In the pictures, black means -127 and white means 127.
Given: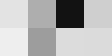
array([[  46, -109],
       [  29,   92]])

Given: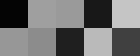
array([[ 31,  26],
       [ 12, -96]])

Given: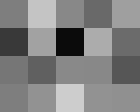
array([[  68,    8],
       [  34, -116]])

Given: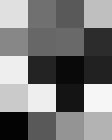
array([[-15, -38],
       [-24, -22]])

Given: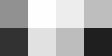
array([[126, 109],
       [ 97,  61]])

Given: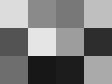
array([[ 10,  -7],
       [101,  29]])

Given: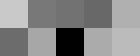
array([[  -7,  -13],
       [  39, -126]])

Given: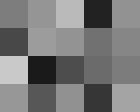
array([[21, 58],
       [28, 19]])

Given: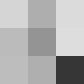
array([[46, 91],
       [20, 93]])
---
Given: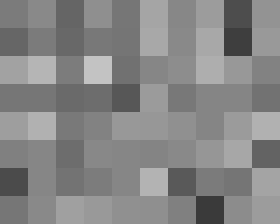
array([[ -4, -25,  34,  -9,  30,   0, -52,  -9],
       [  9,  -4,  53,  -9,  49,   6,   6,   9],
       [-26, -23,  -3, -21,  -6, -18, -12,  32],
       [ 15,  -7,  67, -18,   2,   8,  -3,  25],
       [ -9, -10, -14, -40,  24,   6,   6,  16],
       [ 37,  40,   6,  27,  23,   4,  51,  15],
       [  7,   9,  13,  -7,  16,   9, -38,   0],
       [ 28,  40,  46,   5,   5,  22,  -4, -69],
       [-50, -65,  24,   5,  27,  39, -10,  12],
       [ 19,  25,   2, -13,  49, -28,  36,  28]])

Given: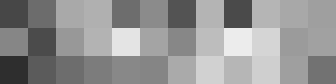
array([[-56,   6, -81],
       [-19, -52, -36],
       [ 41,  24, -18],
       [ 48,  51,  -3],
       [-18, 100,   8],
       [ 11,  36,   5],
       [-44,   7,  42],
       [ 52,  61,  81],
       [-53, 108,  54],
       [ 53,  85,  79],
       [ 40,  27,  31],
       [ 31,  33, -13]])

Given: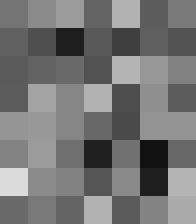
array([[ -11,  -30,  -36,  -35,   21,    3,   91,  -21],
       [  11,  -47,  -29,   35,   25,   27,   11,   -6],
       [  27,  -97,  -21,    6,    6,  -16,    2,  -26],
       [ -27,  -38,  -45,   50,  -23,  -95,  -42,   50],
       [  50,  -64,   52,  -50,  -53,  -13,   10,  -37],
       [ -34,  -32,   24,   15,   19, -110,  -96,    4],
       [  -5,  -44,    1,  -35,   19,  -24,   52,   43]])

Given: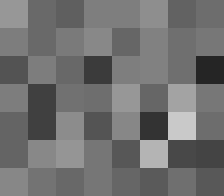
array([[ 23,  -2, -44,  -2, -27, -27,   7],
       [-22, -22,  -2, -63, -63,   8, -12],
       [-32,  -5, -23, -14,  12,  21, -23],
       [ -1,   8, -68, -17, -43,  -9,  -9],
       [ -1, -25,  -1,  23,   7, -40, -25],
       [ 14,   1,   1, -25, -76,  52, -37],
       [-29, -16, -16,  35,  73, -55, -16],
       [-18,  -8, -90,  -8, -18, -59, -39]])

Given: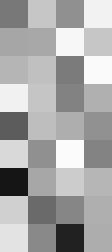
array([[  -7,   38,   53,  113,  -35,   89, -106,   80,   99],
       [  70,   40,   64,   69,   62,   16,   39,  -21,    9],
       [  16,  119,   -4,    2,   46,  123,   76,    6,  -94],
       [ 114,   70,  122,   48,   17,    3,   54,   47,   45]])

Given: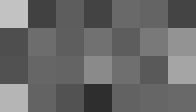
array([[ 66, -49, -46,  53],
       [-62, -18, -25, -28],
       [-34, -33, -27, -45],
       [-60, -14,  10, -81],
       [-22, -34, -16, -29],
       [-27,  -6, -38, -25],
       [-59,  19,  37, -22]])

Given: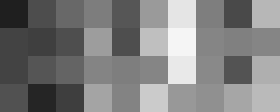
array([[-96, -60, -60, -46],
       [-50, -64, -42, -90],
       [-23, -49, -27, -65],
       [ -2,  29,   4,  36],
       [-41, -49,  -1,   3],
       [ 26,  63,   5,  75],
       [101, 117, 105,  24],
       [ -1,   5,   9,  16],
       [-54,   0, -44,  38],
       [ 55,   5,  47,  58]])

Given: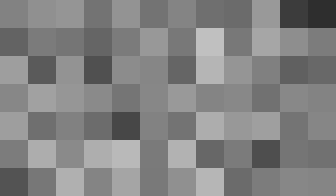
array([[  2, -28,  30,   7,  30,  -3, -44],
       [ 16,  -4, -37,  33, -16,  45,  -8],
       [ 21, -10,  19,  22,   1,  10,  48],
       [-12, -26, -47,  10, -19,  46,   4],
       [ 19,  -4,  12, -10, -56,  57,  37],
       [-12,  24,   6,   7,   2,  -5,  -6],
       [  4,  -7, -26,  25, -12,  50,  16],
       [-16,  64,  53,   4,  45, -24,  54],
       [-20,  -7,  21,   8,  24,  -4, -20],
       [ 25,  38,   0, -14,  31, -49,  -3],
       [-67,  14, -31,   8, -11, -10,   7],
       [-81,  -3, -23,   3,   6, -14,   5]])
